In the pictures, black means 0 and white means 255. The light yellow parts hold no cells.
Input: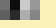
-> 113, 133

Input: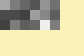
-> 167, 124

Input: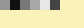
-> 149, 68

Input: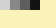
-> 210, 19

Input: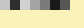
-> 197, 87

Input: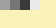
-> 159, 234

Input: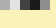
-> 174, 142

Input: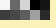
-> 245, 42

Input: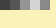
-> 64, 137
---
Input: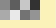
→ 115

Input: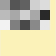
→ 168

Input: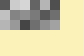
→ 88

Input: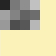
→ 99

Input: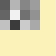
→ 113

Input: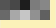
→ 145

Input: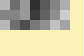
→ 143

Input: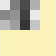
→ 64

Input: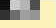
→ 159

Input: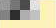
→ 173
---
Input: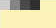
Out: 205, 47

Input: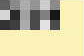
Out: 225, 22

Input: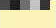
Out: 195, 31

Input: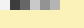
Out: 243, 61

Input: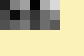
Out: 217, 2

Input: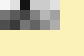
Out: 246, 19

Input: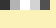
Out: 255, 51

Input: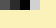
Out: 209, 3
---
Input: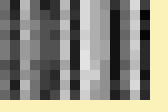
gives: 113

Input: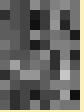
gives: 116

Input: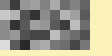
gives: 130

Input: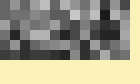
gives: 101

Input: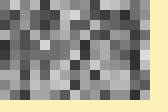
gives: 132

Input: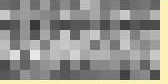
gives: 109
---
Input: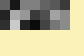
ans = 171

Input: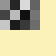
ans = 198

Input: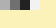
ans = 176

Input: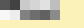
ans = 237

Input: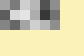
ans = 217

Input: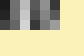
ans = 199

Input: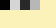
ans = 183

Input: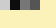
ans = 119

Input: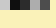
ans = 173
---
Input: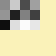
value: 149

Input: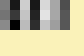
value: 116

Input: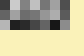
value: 100

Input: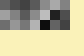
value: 160

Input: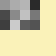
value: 73

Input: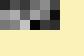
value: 152

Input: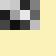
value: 28
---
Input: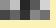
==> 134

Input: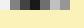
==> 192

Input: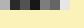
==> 101

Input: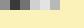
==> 227

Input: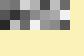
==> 138

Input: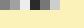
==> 119

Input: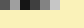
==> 131

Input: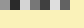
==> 222
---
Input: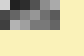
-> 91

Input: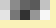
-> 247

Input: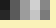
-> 123

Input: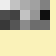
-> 15

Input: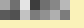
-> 124

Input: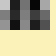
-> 105

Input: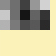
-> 52

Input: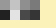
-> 53

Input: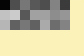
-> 150
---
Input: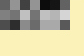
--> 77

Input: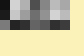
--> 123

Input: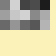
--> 105

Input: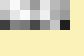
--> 62

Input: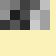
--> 53

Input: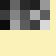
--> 11

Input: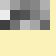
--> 63

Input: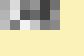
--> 190

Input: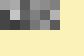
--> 69
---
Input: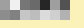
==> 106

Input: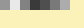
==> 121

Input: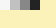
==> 193

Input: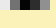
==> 114

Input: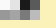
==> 122

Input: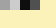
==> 162
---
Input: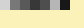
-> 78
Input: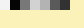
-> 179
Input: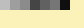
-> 97
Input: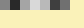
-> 185
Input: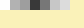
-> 119
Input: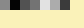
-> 226
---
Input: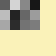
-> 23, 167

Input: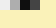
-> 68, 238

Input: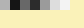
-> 243, 179

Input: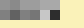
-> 169, 128

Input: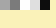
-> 13, 166

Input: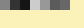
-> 103, 132

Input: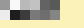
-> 89, 236

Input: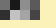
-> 90, 47
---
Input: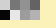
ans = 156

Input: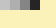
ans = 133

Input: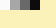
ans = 105

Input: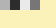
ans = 234

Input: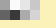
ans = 171

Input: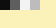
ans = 243
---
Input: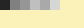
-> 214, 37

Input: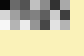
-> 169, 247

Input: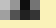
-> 116, 160

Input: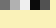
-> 81, 112

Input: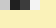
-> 243, 201

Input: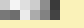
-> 58, 120

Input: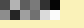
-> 5, 141

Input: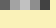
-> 66, 97

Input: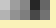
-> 102, 179
